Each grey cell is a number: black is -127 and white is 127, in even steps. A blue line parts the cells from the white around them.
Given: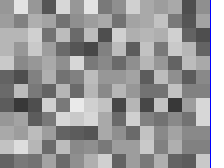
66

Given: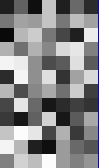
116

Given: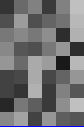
-88

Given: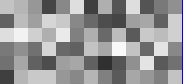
-14

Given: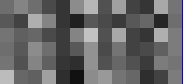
-11

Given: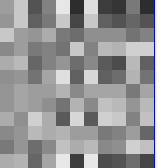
-6

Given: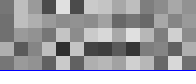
47

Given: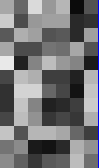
-11
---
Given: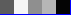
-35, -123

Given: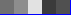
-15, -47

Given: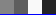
4, -90

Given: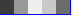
-68, -19

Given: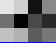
101, -7

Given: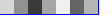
86, 53
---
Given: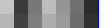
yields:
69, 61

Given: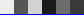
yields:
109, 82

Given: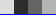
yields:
93, 51

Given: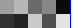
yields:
98, 75

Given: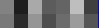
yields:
62, 41

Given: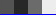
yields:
109, -20

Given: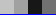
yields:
67, 33

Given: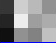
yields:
109, 78

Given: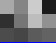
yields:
76, 61

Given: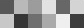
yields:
111, 98
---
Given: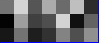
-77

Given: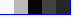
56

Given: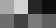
-17

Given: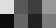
-114

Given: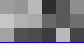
-52

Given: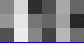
7

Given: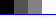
-125

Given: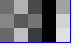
63

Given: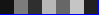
55

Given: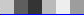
-75
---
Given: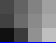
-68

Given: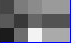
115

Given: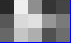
46

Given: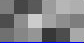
-72

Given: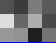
18

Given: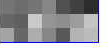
-39

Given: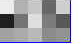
56

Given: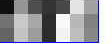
114
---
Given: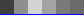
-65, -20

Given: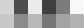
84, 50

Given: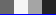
-22, -90

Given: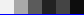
114, -114

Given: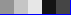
20, -58

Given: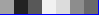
34, -21

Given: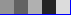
20, 92

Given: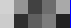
82, -93

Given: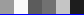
28, -98
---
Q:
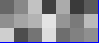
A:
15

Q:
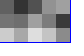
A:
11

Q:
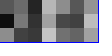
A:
33

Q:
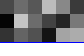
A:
44

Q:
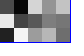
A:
-17

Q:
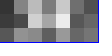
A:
-10
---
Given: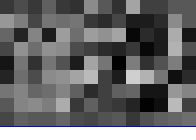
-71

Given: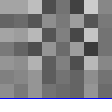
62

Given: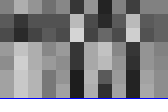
20

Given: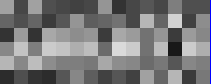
33

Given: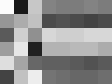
71
